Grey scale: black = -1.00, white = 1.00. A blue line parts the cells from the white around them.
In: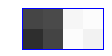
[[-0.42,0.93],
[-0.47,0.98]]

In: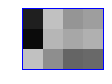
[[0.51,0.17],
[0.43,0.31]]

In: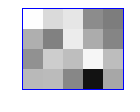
[[0.71,0.80],
[0.01,0.85]]

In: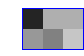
[[0.37,0.37],
[0.01,0.55]]

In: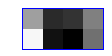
[[-0.67,-0.60],
[-0.87,-0.99]]

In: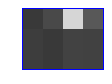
[[-0.43,0.68],
[-0.55,-0.48]]

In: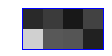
[[-0.54,-0.81],
[-0.31,-0.33]]
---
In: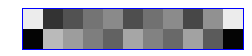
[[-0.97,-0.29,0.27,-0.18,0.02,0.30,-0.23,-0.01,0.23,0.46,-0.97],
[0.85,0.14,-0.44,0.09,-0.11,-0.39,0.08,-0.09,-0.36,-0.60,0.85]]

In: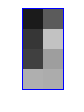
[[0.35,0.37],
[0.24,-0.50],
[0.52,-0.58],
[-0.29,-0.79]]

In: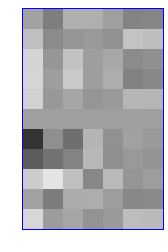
[[0.46,0.48,0.21,0.15,0.30,0.22,0.69],
[0.08,0.07,0.23,0.36,0.35,-0.02,0.26],
[0.23,0.17,0.45,0.06,0.50,0.79,0.60],
[0.16,0.20,0.12,0.44,0.03,-0.10,-0.28],
[0.21,0.26,0.14,0.41,-0.13,0.12,-0.59],
[0.25,0.25,0.25,0.25,0.25,0.25,0.25],
[0.42,0.43,0.21,0.17,0.30,0.19,0.64],
[0.07,0.01,0.36,0.24,0.58,0.24,0.67],
[0.13,0.09,0.32,0.24,0.52,0.18,0.66],
[0.49,0.53,0.14,0.20,0.17,0.09,0.50],
[0.05,0.03,0.25,0.37,0.37,-0.01,0.27]]

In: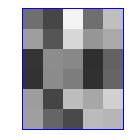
[[0.43,0.47,-0.43,-0.21,0.25],
[0.63,0.31,0.48,-0.46,0.23],
[-0.21,-0.62,-0.02,0.09,-0.61],
[-0.23,-0.63,0.07,0.10,-0.59],
[0.33,0.18,0.69,-0.33,0.24],
[0.50,-0.13,0.91,-0.45,-0.13]]

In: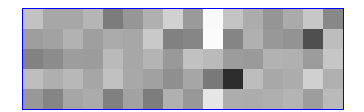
[[0.46,0.23,0.41,0.37,0.35,0.36,0.80,0.19,0.38,-0.02,0.27,0.00,0.34,0.30,0.04,0.19],
[0.38,0.63,0.35,0.32,0.48,-0.65,-0.05,0.30,0.12,0.26,0.32,0.51,0.30,0.44,0.37,0.49],
[0.55,0.22,0.38,0.40,0.21,0.22,0.46,0.51,0.20,0.41,0.31,0.46,0.22,0.23,0.10,0.02],
[0.48,-0.38,0.15,0.19,0.38,0.04,0.97,0.05,0.01,0.58,0.31,0.34,0.25,0.40,0.27,0.24],
[0.07,0.56,0.33,0.17,0.35,0.54,0.95,0.21,0.64,0.38,0.18,-0.03,0.42,0.31,0.31,0.52]]

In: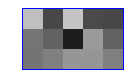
[[0.00,0.17,0.18,0.00,-0.09],
[-0.23,0.21,-0.77,-0.23,-0.08],
[-0.44,-0.42,0.54,-0.44,0.50]]
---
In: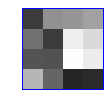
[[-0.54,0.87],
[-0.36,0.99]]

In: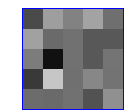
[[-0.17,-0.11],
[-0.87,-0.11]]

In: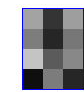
[[-0.70,-0.07],
[-0.29,0.07]]

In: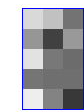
[[-0.49,0.20],
[-0.06,-0.15]]

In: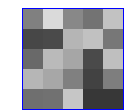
[[-0.42,0.42],
[0.46,0.30]]

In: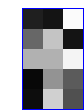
[[0.54,-0.84],
[0.39,0.91]]

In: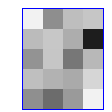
[[0.56,0.36],
[0.55,-0.07]]
